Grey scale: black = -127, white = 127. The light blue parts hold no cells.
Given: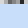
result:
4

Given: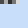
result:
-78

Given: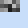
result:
-86

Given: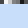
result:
1

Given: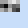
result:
16

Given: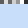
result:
79

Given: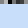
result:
-12

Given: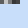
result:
-4

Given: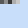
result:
-69
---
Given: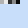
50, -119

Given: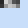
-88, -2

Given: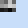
2, -58

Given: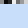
14, 84

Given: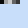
-118, -72

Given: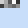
79, 15
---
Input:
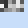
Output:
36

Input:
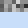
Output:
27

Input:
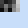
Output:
-87

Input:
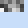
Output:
-19

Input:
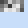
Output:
75

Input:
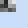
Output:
63

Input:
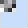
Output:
60

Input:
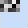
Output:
-59
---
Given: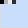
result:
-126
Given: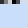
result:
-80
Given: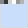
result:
6
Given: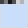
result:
-61
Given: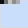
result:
-114
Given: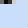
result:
-20
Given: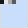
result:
-104
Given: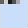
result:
-30
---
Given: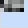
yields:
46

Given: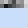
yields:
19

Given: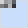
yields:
38

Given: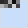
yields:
-114

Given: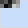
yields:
-20

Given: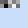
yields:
1

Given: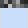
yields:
-77
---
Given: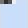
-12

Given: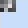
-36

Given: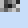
59

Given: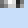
-9

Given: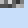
57

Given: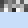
-60
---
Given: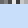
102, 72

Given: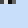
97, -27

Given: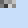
81, 66

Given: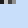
69, 15

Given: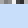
114, 56

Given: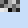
106, 91
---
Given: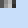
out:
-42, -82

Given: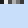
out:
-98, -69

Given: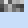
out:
-14, -38

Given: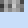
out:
-19, -19

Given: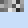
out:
-30, -6

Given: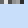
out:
-24, -81

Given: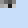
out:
17, 73
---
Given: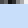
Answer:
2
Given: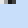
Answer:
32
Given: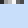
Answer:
119
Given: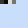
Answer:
-118
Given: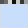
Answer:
73
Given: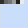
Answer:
28
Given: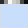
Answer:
60
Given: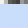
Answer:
-62
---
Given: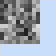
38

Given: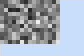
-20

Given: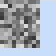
-15

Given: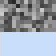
31

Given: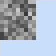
-3
